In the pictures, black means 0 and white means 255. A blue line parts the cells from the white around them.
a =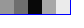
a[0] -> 151
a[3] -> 167

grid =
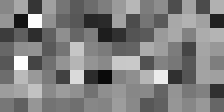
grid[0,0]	135
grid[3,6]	133
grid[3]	[103, 143, 147, 89, 117, 198, 133, 123, 97, 100, 172, 158, 124, 69, 165, 152]
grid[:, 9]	[183, 76, 84, 100, 201, 143, 135, 137]
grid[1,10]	117
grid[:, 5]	[90, 87, 102, 198, 181, 218, 144, 111]
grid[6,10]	137
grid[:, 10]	[124, 117, 90, 172, 81, 182, 137, 87]
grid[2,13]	130
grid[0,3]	160
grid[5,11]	236
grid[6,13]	120
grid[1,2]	253
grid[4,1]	254
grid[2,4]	143
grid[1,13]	178
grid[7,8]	157
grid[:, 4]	[117, 100, 143, 117, 148, 65, 156, 120]
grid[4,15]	126
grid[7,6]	135
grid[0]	[135, 168, 53, 160, 117, 90, 108, 126, 155, 183, 124, 141, 77, 163, 75, 177]
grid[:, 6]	[108, 39, 125, 133, 148, 44, 114, 135]
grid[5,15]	160
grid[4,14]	162
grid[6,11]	100
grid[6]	[157, 165, 194, 138, 156, 144, 114, 143, 152, 135, 137, 100, 148, 120, 129, 48]

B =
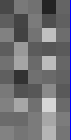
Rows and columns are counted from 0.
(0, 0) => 72
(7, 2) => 112
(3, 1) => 153
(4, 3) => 188
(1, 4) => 96
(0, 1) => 121
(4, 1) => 165
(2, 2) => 115
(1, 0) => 94
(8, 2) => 123
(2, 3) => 192
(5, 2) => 112
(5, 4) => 98
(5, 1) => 50
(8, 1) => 106
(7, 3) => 214
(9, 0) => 130

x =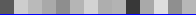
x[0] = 90
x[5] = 181
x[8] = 179
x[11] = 222
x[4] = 142

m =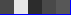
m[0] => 72
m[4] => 87
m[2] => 44

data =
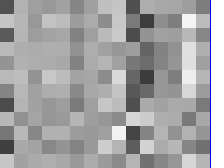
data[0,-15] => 82
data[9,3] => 177
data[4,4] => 168
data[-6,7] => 174
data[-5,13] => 169
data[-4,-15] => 183
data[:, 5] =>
[134, 156, 130, 146, 130, 163, 137, 123, 181, 156, 131, 153]
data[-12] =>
[82, 178, 159, 152, 161, 134, 160, 191, 197, 79, 174, 168, 166, 158, 125]
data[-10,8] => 201
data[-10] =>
[90, 181, 157, 163, 167, 130, 159, 186, 201, 76, 147, 161, 158, 184, 135]
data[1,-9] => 171
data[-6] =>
[132, 184, 161, 173, 175, 137, 168, 174, 196, 88, 105, 151, 148, 215, 156]
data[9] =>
[119, 184, 135, 177, 177, 156, 153, 160, 242, 68, 132, 180, 146, 178, 149]
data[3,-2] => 224
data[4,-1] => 160
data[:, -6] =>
[79, 122, 76, 158, 120, 102, 88, 79, 213, 68, 93, 180]
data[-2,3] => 136
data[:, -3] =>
[166, 126, 158, 146, 149, 126, 148, 170, 172, 146, 183, 150]
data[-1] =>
[198, 162, 170, 175, 169, 153, 172, 155, 139, 180, 113, 135, 150, 214, 181]
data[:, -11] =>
[161, 188, 167, 174, 168, 188, 175, 158, 154, 177, 148, 169]
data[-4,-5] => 204
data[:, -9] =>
[160, 171, 159, 173, 171, 166, 168, 159, 158, 153, 153, 172]
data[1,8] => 199
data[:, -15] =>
[82, 196, 90, 185, 148, 185, 132, 76, 183, 119, 64, 198]

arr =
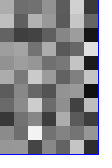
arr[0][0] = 173
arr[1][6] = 101
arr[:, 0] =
[173, 190, 99, 158, 146, 172, 92, 106, 56, 139, 151]
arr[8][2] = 135
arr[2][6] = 21
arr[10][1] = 152
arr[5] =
[172, 122, 202, 155, 98, 128, 196]
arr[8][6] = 61
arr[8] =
[56, 114, 135, 61, 173, 90, 61]
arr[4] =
[146, 158, 150, 112, 120, 196, 27]
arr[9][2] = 243
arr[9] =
[139, 110, 243, 114, 131, 116, 150]
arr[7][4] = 143
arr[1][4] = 90
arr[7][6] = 190
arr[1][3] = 152
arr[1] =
[190, 95, 178, 152, 90, 198, 101]
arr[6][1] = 136
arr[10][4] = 99

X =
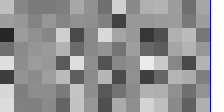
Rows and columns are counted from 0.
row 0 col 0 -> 190
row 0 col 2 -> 123
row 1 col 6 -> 143
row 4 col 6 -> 143
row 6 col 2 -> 142
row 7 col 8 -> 170
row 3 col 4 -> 178
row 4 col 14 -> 179
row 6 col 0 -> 215
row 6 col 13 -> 112
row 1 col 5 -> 145
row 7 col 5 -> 194
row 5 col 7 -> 181
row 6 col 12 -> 144
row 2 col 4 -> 207
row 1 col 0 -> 157
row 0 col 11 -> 179
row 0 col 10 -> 176
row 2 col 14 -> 119
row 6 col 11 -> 174
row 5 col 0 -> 61
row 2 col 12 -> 176
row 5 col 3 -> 158
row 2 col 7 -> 217
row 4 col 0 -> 222
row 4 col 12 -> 135
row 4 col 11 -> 201
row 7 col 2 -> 128
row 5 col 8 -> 75
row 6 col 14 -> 146
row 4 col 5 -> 221
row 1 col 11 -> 155
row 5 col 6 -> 139

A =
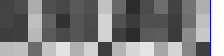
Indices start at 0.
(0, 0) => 67
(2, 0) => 61
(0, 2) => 173
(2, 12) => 59
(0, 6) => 80
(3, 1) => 190
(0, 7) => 194
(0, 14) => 174
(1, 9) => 59
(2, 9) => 44
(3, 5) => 176
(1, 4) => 50
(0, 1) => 76
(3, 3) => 194
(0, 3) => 79
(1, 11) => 79
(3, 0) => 187
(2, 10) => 90
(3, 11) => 166
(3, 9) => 215
